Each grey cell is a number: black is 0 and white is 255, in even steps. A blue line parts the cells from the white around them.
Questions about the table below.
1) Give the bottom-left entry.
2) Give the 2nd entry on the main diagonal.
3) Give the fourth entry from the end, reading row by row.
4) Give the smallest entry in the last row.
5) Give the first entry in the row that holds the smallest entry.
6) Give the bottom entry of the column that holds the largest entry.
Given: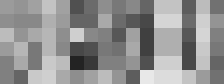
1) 128
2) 136
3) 220
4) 93
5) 128
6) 232

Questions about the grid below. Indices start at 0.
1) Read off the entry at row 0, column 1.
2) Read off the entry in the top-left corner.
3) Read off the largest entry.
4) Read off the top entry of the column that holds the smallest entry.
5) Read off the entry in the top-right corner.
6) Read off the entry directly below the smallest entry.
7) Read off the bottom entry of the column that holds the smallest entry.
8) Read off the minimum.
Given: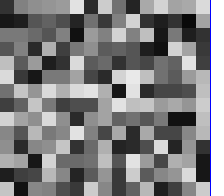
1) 129
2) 50
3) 233
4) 169
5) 218
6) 30
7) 135
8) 9
